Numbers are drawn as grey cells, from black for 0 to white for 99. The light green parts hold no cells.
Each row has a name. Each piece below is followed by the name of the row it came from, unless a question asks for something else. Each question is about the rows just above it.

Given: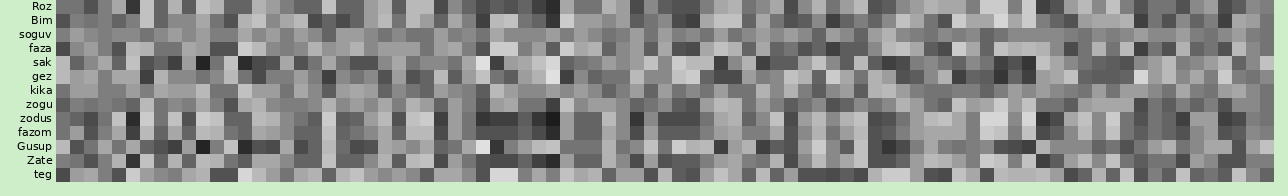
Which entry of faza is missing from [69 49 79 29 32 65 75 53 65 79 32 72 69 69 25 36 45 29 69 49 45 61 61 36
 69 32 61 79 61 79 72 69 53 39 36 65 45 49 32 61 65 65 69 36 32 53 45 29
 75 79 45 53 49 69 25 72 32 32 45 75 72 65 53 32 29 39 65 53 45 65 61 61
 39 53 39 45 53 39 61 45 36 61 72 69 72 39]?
[57]
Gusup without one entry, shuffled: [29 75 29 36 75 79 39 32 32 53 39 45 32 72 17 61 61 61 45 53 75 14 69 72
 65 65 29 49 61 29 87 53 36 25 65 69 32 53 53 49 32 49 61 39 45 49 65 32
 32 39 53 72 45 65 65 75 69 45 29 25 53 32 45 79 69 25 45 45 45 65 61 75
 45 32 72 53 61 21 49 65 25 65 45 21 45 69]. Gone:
[42]
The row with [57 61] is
faza
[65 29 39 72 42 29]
Gusup
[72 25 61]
Gusup
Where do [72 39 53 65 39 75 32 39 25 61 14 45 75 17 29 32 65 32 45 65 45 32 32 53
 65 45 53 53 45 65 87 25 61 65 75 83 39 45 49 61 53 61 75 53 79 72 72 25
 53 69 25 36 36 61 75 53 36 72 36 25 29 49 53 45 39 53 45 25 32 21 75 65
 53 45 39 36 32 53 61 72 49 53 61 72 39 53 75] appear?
sak
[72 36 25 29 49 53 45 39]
sak

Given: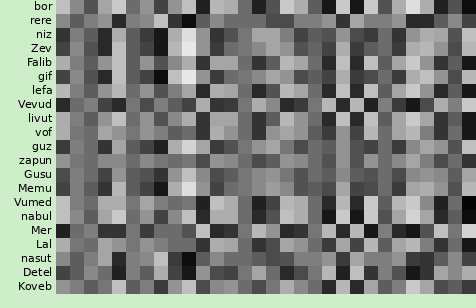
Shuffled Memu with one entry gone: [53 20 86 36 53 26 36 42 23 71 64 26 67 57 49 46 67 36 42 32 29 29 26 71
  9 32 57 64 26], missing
[61]
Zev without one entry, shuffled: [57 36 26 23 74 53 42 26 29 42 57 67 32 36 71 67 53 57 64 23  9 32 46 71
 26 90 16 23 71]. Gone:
[39]

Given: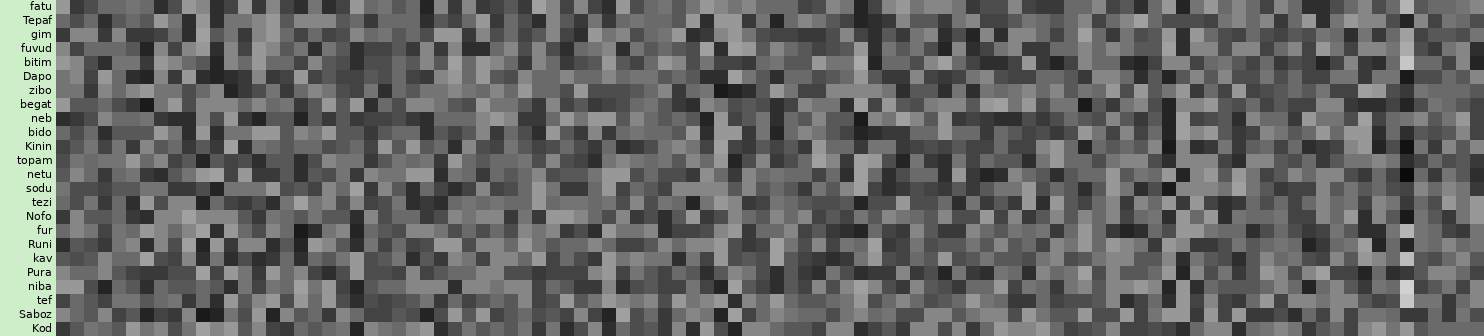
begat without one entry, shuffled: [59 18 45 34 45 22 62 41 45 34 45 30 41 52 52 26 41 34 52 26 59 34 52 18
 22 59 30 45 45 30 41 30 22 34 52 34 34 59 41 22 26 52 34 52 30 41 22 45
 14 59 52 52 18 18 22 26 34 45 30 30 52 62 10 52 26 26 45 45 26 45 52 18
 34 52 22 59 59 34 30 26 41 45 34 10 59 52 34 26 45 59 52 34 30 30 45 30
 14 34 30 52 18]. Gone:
[48]
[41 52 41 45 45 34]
Dapo
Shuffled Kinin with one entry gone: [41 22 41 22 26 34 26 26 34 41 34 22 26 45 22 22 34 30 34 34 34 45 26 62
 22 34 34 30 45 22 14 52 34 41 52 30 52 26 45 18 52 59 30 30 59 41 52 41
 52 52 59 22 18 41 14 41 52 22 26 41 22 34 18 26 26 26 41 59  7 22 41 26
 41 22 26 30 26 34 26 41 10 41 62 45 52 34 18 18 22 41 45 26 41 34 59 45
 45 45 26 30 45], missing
[37]
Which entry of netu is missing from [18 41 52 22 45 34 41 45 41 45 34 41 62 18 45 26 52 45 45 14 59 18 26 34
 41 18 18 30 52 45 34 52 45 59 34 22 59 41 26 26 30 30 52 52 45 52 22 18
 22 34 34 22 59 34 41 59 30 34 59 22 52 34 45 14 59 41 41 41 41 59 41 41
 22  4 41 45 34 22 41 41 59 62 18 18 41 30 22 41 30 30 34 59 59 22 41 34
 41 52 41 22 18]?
[55]

